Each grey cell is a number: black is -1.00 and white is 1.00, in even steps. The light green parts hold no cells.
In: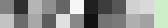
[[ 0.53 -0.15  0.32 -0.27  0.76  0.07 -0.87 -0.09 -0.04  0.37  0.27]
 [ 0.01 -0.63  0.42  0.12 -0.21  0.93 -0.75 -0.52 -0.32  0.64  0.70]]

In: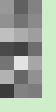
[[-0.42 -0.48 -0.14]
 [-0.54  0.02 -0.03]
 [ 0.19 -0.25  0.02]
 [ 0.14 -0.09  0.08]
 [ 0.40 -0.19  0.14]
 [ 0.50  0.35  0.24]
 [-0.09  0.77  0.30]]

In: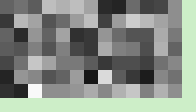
[[-0.22 -0.11 -0.28  0.49  0.39  0.49  0.28 -0.67 -0.72 -0.16 -0.50 -0.45
   0.11]
 [-0.28 -0.34  0.00 -0.34  0.00 -0.45 -0.56  0.34  0.00 -0.05 -0.39  0.39
  -0.22]
 [-0.72  0.17  0.06 -0.34 -0.22  0.22 -0.83  0.71 -0.28 -0.56 -0.78  0.06
  -0.11]
 [-0.22 -0.67  0.17 -0.22  0.28 -0.62 -0.56  0.17 -0.16 -0.34 -0.34  0.34
  -0.05]
 [-0.56  0.44  0.28 -0.34 -0.16  0.22  0.49 -0.50  0.22  0.61  0.44  0.28
   0.11]
 [-0.45 -0.11  0.55  0.28 -0.05 -0.05 -0.28 -0.56 -0.39 -0.39 -0.50 -0.11
   0.06]
 [-0.62 -0.72  0.95  0.11  0.11  0.17  0.34  0.06  0.39  0.55  0.00  0.39
   0.11]]

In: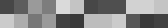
[[ 0.59  0.36 -0.07  0.21 -0.49 -0.55  0.48  0.48  0.59 -0.32 -0.55 -0.49]
 [-0.44 -0.27  0.21 -0.02  0.71  0.54 -0.44 -0.38 -0.38  0.65  0.65  0.54]]

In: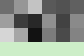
[[ 0.68  0.30 -0.86 -0.03 -0.42  0.03]
 [ 0.24 -0.53 -0.69  0.13 -0.48  0.08]
 [-0.14  0.18  0.53 -0.30 -0.36 -0.25]]

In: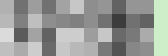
[[ 0.39 -0.11  0.23 -0.11  0.28  0.56  0.11  0.17 -0.23  0.17  0.17]
 [ 0.72 -0.29  0.28 -0.23  0.61  0.61  0.23  0.56 -0.17 -0.05  0.34]
 [ 0.44  0.00  0.50  0.11  0.06  0.00  0.11 -0.11 -0.53 -0.11 -0.23]
 [ 0.50  0.34  0.61 -0.17  0.56  0.44  0.39 -0.05 -0.35  0.06  0.11]]
